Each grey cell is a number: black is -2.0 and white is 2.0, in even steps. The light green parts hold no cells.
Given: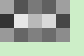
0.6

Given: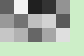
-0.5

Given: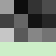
0.5

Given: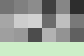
-0.2

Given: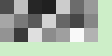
-0.8

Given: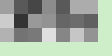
0.5

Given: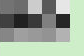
-0.2

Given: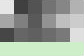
1.6

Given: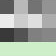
-0.6
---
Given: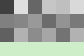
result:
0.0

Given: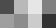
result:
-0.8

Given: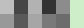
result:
1.0

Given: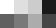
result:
2.0

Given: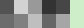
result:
-0.7

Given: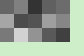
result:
0.6
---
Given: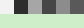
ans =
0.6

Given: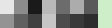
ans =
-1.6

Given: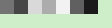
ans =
1.4

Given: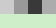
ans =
-1.1

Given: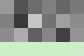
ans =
-0.3

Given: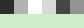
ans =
2.0
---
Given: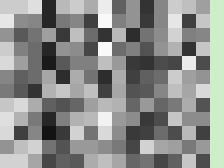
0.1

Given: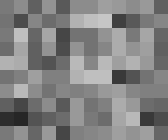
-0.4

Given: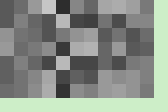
-0.3

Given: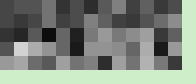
-0.5

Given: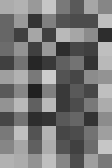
-1.3

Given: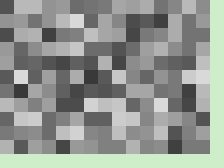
-0.2

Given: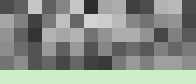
-0.6
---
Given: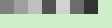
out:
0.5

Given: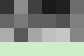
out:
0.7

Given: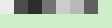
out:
0.9

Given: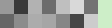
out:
1.0

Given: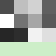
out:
1.5

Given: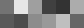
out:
0.7

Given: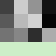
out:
0.9
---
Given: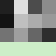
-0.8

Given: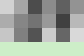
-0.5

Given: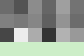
0.5

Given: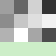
1.3

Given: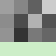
-0.5

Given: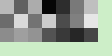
-0.1
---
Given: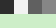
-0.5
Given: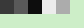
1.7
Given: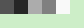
0.0
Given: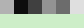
-0.3
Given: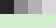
0.8
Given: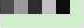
1.0
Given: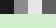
1.6
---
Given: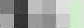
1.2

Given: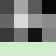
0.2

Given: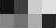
-1.4

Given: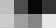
1.6

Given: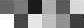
-1.0

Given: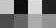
0.3

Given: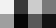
-1.7
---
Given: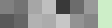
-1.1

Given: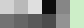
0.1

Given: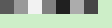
-1.5

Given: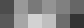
0.0

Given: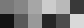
0.9

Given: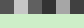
0.6
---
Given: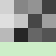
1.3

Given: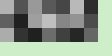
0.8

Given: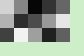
1.3

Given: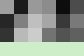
0.5

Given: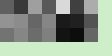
-0.5

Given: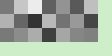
-0.1
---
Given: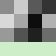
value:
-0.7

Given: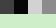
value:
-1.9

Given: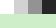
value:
1.3

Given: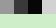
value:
-1.1

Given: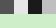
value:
1.6

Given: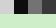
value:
-1.8

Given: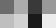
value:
1.3

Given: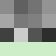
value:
1.2

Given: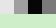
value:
0.5

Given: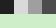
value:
1.4
